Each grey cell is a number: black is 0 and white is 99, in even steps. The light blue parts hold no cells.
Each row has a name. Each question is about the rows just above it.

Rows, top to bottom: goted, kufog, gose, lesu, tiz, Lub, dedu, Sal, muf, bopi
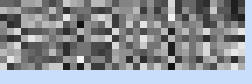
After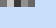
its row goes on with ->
[23 29 78 34 34 12 34]
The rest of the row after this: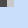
[34 34 12 34]

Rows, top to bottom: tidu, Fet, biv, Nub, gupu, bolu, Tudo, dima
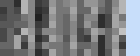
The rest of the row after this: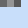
[52 52 18 28 64 46]
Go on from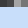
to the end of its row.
[40 52 34 58 46 18 28 64 58]
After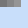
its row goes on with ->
[40 58 58 46 34 52 70]
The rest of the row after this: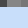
[40 52 28 40 64 52 40 52 75]
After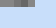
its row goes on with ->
[28 40 64 52 40 52 75]
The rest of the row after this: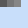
[13 28 58 46 40 58 34 52 52 18 28 64 46]
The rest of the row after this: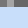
[64 40 34 58 70]

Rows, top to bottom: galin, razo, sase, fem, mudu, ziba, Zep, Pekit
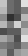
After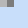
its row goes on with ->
[82 54]
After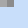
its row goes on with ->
[30 87]
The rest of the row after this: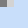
[54]
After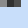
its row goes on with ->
[71]
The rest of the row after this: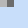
[36 48]
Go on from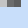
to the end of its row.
[87]
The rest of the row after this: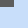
[71]

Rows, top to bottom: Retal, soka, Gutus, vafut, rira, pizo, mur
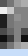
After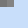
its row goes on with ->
[51]
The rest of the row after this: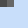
[51 29]
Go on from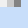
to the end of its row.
[51]

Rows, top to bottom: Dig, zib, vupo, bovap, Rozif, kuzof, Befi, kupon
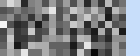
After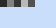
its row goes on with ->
[44]
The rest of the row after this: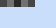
[10 67 21 72 10]
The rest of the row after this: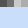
[50 72 50 16 72 55]

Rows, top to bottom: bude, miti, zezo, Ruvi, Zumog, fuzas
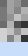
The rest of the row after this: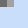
[57 42]
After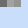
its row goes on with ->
[42]
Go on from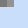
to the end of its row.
[75 63]
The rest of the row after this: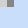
[75 20]
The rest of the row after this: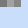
[69]

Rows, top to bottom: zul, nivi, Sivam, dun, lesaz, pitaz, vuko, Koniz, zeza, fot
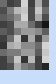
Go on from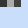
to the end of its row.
[60]
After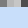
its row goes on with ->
[77 42]
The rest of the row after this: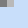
[77 30 77 42]
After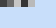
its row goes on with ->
[25 82]
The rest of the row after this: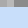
[42 82]

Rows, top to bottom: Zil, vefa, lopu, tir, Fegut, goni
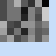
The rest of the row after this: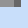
[51]
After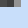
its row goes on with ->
[57 40 51]
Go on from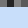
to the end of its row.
[40]
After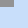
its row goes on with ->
[40 51]
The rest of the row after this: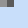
[57]
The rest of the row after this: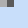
[19 62  2]

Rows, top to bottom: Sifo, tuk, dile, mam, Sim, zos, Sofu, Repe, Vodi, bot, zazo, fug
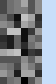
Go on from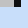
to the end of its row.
[22 59]
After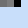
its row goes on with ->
[33 54]
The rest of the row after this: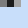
[64 17]
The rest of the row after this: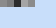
[22]
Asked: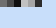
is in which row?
dile
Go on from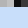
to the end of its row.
[17]

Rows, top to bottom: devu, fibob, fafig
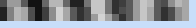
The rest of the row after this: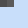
[60 77 65 35 19 30 55 65]
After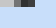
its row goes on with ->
[35 60 77 71 35 30 55 71 65]
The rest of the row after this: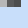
[55 71 65]

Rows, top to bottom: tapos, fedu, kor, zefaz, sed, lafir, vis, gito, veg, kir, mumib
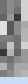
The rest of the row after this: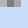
[65]
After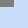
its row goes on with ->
[44 70]
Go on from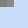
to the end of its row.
[65 70]

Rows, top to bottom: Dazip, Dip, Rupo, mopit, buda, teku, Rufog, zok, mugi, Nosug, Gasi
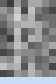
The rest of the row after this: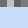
[65 38 53]
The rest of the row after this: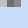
[38 43 53]
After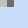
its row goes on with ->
[53 38 43 53]
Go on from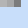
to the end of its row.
[43]

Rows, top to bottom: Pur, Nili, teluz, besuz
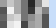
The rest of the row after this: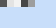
[66 33]
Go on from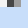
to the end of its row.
[66 33]
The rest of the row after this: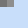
[66 33]
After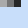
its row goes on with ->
[55 88]

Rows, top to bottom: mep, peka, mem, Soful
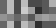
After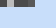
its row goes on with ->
[68]
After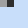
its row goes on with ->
[34 40]
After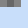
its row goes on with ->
[34 57 62 57]
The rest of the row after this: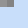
[40 51 34 57 62 57]
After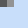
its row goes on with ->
[62 57]
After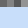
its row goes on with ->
[62 57]

